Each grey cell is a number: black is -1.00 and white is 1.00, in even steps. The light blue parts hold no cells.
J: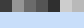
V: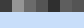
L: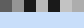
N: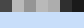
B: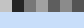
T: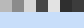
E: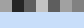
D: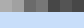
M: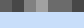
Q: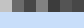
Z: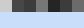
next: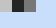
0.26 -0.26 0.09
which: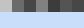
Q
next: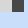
0.78 -0.63 -0.53
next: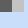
-0.26 0.26 0.01

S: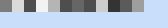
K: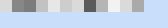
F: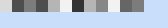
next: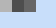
-0.39 0.61 -0.59
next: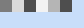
-0.20 -0.39 0.61
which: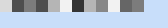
F

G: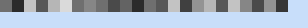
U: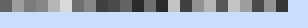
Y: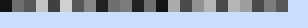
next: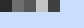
0.15 0.43 -0.32
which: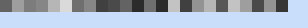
U
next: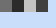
0.15 0.43 -0.32
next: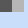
0.71 -0.13 0.05
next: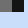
0.34 -0.42 0.15
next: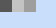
-0.42 0.15 -0.58

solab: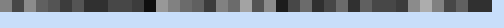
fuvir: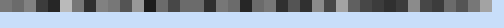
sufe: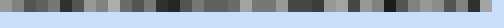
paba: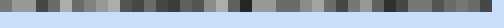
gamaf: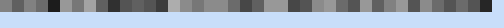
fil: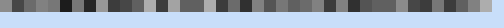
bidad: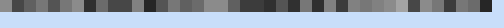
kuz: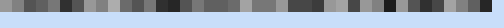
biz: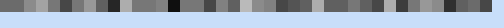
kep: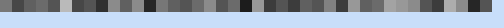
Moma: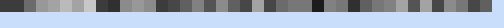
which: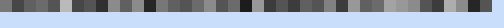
kep
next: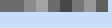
-0.62 -0.44 -0.07
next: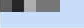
0.01 -0.88 -0.07
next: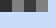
-0.07 0.01 0.09
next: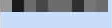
-0.70 -0.16 -0.07
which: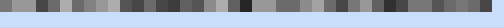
paba
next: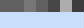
-0.07 0.19 0.09

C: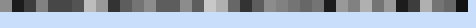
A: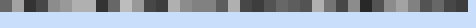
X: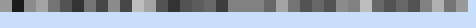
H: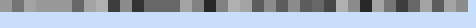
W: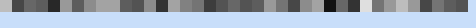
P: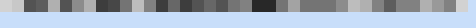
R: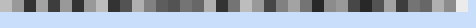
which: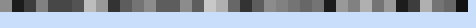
C
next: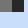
0.10 0.20 -0.44
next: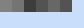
-0.27 0.20 -0.09
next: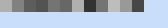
0.01 0.28 -0.09
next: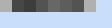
-0.09 -0.44 0.10
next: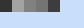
-0.35 -0.19 -0.35

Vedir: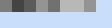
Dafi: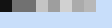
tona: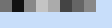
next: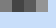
-0.11 0.44 0.44
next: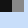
0.54 0.34 -0.47
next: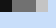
0.24 0.64 0.34
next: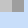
0.64 0.34 0.44
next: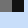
0.07 0.54 0.34
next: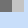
0.24 0.64 0.34

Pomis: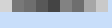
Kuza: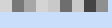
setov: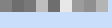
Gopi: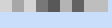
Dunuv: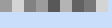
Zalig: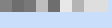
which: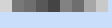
Pomis
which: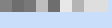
Zalig
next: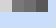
-0.47 0.02 -0.14
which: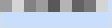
Dunuv
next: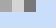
-0.31 0.41 -0.23
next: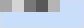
-0.23 0.49 0.49
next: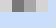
0.58 -0.14 0.58

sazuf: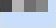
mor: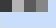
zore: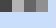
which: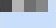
sazuf
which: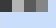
mor
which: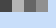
zore

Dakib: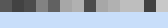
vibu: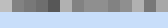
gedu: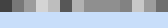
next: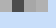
0.49 0.49 -0.48
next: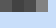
-0.24 0.31 0.39
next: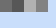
0.12 0.12 0.02
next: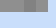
0.39 -0.06 0.31
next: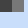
0.22 0.66 0.49
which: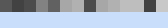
Dakib

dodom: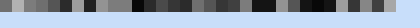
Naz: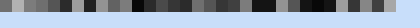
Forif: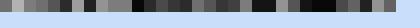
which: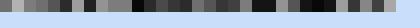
dodom
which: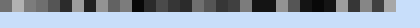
Naz

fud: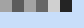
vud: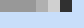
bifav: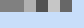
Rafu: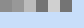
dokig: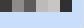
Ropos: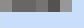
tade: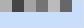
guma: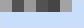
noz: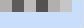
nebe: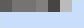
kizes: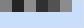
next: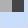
0.28 -0.09 0.47
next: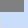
0.38 -0.36 0.55
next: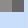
-0.19 -0.09 -0.36

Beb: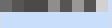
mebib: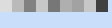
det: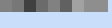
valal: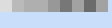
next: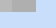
0.19 -0.07 0.27
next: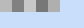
0.27 0.56 -0.50
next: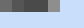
-0.33 0.19 -0.33
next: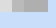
0.19 -0.07 0.27
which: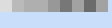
valal

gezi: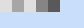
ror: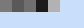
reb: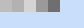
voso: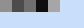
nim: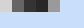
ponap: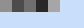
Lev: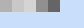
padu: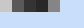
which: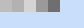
reb
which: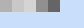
Lev
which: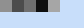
voso

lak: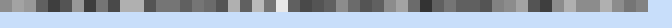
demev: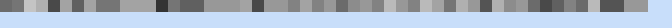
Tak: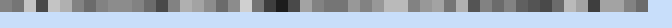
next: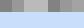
-0.08 0.38 -0.34
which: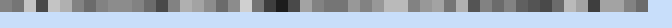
Tak
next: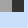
-0.08 -0.25 -0.25
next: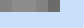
-0.43 0.02 0.38
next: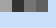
-0.25 0.19 0.19

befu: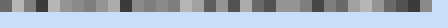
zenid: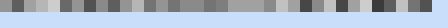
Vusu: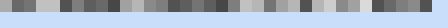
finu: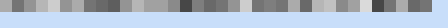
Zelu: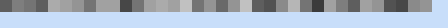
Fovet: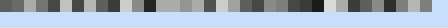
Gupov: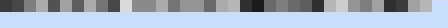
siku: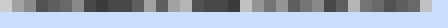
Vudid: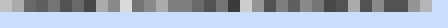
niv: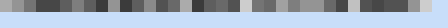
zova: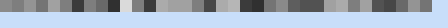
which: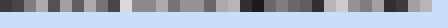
Gupov
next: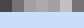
0.16 -0.18 0.16
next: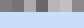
0.26 0.71 -0.44
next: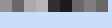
-0.26 -0.62 0.43
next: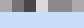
-0.09 0.16 0.16
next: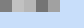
0.43 -0.36 0.43
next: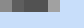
0.34 -0.01 0.26

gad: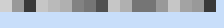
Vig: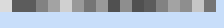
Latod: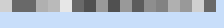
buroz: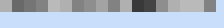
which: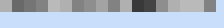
buroz
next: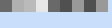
-0.28 0.11 0.02
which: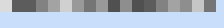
Vig
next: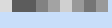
-0.37 0.11 -0.37

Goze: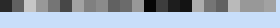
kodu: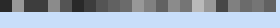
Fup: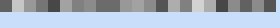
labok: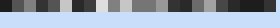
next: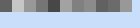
-0.95 -0.52 -0.77
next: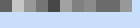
0.27 0.09 -0.34

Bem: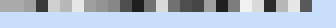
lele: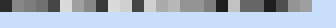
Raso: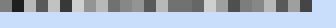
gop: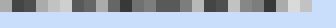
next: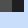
-0.11 0.71 -0.11
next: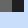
-0.38 0.16 0.25

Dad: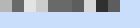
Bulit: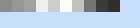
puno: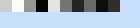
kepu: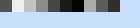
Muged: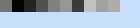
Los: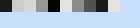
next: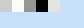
-0.09 -0.71 -0.18
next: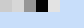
0.09 -0.36 -0.79
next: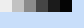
0.35 -0.27 -0.62
